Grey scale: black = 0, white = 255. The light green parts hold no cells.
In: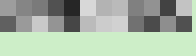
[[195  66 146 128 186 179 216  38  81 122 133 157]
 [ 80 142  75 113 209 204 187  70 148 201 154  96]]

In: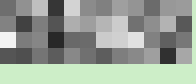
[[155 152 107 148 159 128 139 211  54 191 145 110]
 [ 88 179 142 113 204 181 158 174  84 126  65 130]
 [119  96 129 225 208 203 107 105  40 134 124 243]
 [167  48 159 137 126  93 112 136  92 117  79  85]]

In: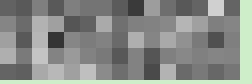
[[ 99 208 100  88 110 157  57  91 116 116 126  89 127  89  98]
 [132 126 159 180 136 130 128 112 170  97  84 159 177 107 133]
 [127  80 122 145 168 133 175 105 129 124 134  51 182  89 159]
 [131 133 128 135 128  85 129  88 120 129 154 131 196 122 174]
 [117 103 121 105 179  74 130 110 139 191 159 183 169  95 100]]

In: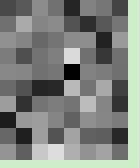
[[ 68 118 130  37 113 140  89  72]
 [117  87  45  83 139 133 170 112]
 [153  33 141 140 116 104 132 145]
 [113  55 112 218 126 115  78 123]
 [112 123 129   1 117 113 134 136]
 [ 65 168 116 185  40  36  81 106]
 [ 50 132 188 116 125 116  48 156]
 [124 134 143  97 133 157 152  28]
 [ 39  93  96 162  83 158  31 102]
 [110 163 146 174 221 200  95 148]]

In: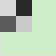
[[ 41 216]
 [201  91]]

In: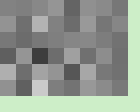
[[119 138 144 100 149 136 127 130]
 [134 118 153 108 129 179 111 147]
 [114 125 136 134 127 120 108 120]
 [112 141 112 160 109  61 149  95]
 [113 120 167  86 148 163 110 175]
 [121 139 152 115 126 202  96 145]]

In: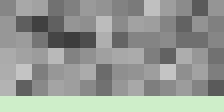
[[149  90 138 157 192 122 130 147 153 128 113 161 169 134]
 [128 147  99 132 157 161 139 188 142 150  96  64  95 151]
 [135 112 111 138 132 133 101 175  77  60  68 118 156 152]
 [114 152 172  98 125 170 168 160 146 130 185 156 162 170]
 [125 163 143 197 158 148 142 107 171 158 151 125 195 172]
 [ 90 132 156 139 126 169 151 114 136 157 164 136  96 180]]
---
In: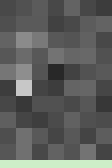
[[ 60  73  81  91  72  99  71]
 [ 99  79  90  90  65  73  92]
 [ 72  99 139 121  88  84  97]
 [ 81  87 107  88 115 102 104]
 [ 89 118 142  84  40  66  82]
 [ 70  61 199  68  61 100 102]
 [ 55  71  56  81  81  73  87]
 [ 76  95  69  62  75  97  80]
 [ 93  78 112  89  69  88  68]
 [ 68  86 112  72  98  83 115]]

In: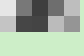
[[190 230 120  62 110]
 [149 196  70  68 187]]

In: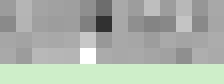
[[168 156 181 164 161 159 143 109 169 157 190 157 184 150]
 [166 138 180 160 157 158 128  49 168 143 132 136 196 137]
 [172 166 163 170 168 171 199 152 168 166 157 169 164 166]
 [170 169 156 184 182 181 255 171 168 169 165 161 143 174]]

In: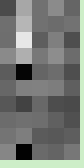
[[101  75 167 113 139]
 [114 111 182 113 108]
 [ 78 110 231  94 127]
 [108 138 175 120 141]
 [ 78  92   5 101 109]
 [ 95 103 128 129 125]
 [ 74  87  66 104  77]
 [ 80 108 112 110  96]
 [ 94 116 126  91  88]
 [119 134   2 106 100]]

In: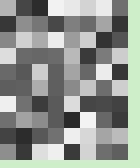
[[111 180  70  44 242 232 211 235]
 [ 53  55 142 118  72 127 106 165]
 [ 84 135 209 171 236 156 206  51]
 [205 221 106 103 107 185  58 123]
 [ 55 105  88 205  95 164 103 236]
 [206  94  96 173  95 138 197 109]
 [ 66 239 113  60  90 220  70  73]
 [ 59 112 162 140  90  41 243 103]
 [187  67  44  88 113 238 215 165]
 [ 95 142  56 222 239  58 211 110]]

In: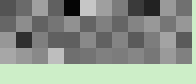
[[112  83 106 160  96   5 198 159 124  58  34 154]
 [151 102 141  98 117 145 100 128 101 132 152 118]
 [ 90 151  47 127  96  95 137  97 132  90 125 163]
 [128 167 152 137 190 111 116 128 124 134 119 154]]
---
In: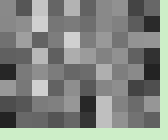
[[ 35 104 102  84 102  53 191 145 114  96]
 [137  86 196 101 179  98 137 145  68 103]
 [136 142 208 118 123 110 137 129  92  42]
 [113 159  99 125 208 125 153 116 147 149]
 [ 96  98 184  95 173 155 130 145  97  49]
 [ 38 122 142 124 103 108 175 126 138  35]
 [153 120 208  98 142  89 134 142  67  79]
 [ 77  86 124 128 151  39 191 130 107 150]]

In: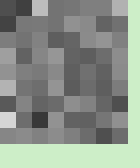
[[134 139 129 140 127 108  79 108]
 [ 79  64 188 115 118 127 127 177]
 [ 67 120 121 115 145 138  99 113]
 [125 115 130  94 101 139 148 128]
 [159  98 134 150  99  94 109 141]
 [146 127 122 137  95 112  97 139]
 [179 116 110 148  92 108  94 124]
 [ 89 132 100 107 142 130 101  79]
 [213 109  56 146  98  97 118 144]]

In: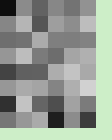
[[118 151 170  30 140  60]
 [ 14 139  98 135 115 146]
 [134 181  85 158 141 189]
 [110 114 171 127 126 130]
 [150 189 123 109 165 176]
 [ 67  96  97 173 195 169]
 [151 170 164 132 175 209]
 [ 48 195 101  78 162 123]]

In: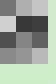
[[138 149 185]
 [117 175 197]
 [208  56  62]
 [ 80 133  97]]

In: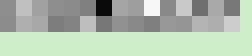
[[140 175 168 125 131 190 119 145 137 127 152 149 180 174 205]
 [142 192 161 142 139 128  10 165 158 247 137 201 111 169 120]]

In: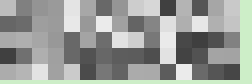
[[172 181 227 161 203  75 119  99 171 170  92 235 106  85  70]
 [189 128 148 154 228 167 104 149 205 215  64 180  85 166 201]
 [102 107 158 155 232 152 235 161 100 133 223 175 231 176 196]
 [170 175 166 152 104 164 109 226 207 120 234  72  63  79 129]
 [ 64 112 175 160 104  82 103  93  92  78 226  67  82 164 163]]

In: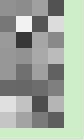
[[197 162 122  94]
 [144 140 159  82]
 [119 242  84 220]
 [154  55 166 137]
 [151 146 168 186]
 [151 112 159  96]
 [104 103 108 126]
 [224 194  77 180]]

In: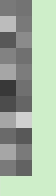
[[122  98]
 [121 115]
 [188 120]
 [ 88 139]
 [130 112]
 [165 124]
 [ 56 112]
 [ 76 101]
 [166 208]
 [106  87]
 [166 122]]
